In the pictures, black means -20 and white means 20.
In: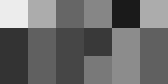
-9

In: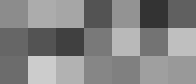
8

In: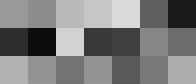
-2

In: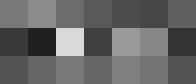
-1

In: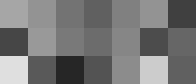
-14

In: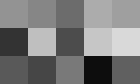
-1

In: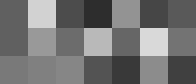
1
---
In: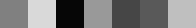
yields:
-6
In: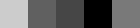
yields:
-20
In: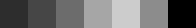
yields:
2
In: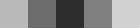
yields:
0
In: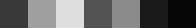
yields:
-16
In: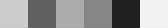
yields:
-15
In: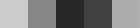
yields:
-10
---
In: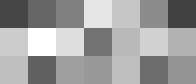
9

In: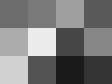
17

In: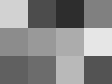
4

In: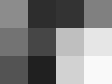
-9

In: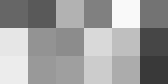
14

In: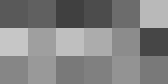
7
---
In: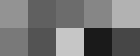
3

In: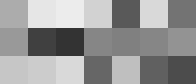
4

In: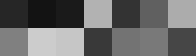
-14

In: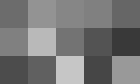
0

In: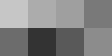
11

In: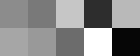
2

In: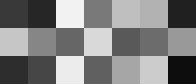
11
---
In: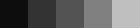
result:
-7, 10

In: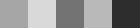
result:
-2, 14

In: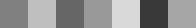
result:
4, 14

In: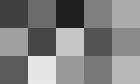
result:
11, 16

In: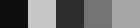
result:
-13, 11

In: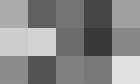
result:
-3, 15

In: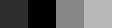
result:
1, 20

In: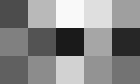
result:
-16, 19

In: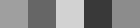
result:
13, 13

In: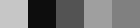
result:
-7, 11
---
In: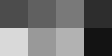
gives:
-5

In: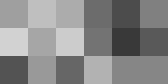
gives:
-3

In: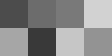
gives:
-3

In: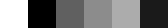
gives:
2

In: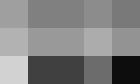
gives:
0

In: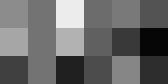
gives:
-3
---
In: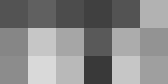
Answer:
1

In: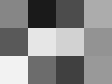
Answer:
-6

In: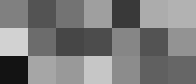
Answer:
13

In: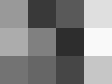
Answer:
7

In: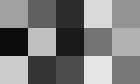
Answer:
-18

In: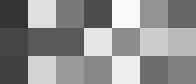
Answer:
-9

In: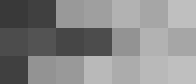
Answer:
-8
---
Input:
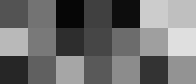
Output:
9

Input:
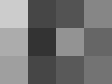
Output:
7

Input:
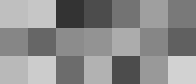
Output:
1

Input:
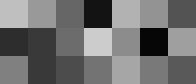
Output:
-13

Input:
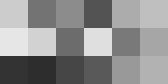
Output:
16

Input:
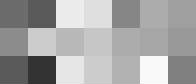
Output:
2

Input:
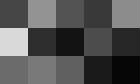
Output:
14

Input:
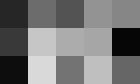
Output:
-11

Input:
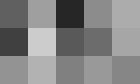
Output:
-10
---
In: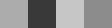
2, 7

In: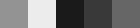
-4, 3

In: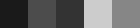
1, -16

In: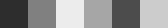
12, -13

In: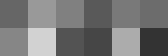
-3, 1

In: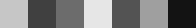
-17, 11

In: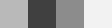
18, 9

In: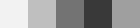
5, 18

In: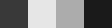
-16, -11
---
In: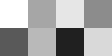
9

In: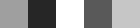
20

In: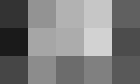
-3

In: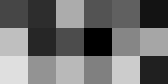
0

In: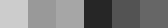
-14

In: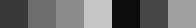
-18

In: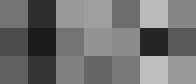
-1
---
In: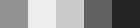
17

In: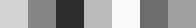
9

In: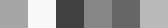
-10

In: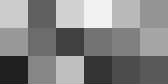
10

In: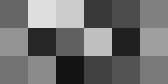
-17

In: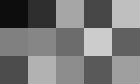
8

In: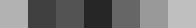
-14
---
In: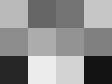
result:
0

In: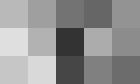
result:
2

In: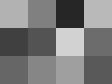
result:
-3

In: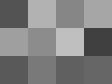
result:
-10

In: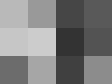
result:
-7

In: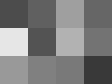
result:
-2

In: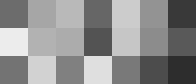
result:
-6
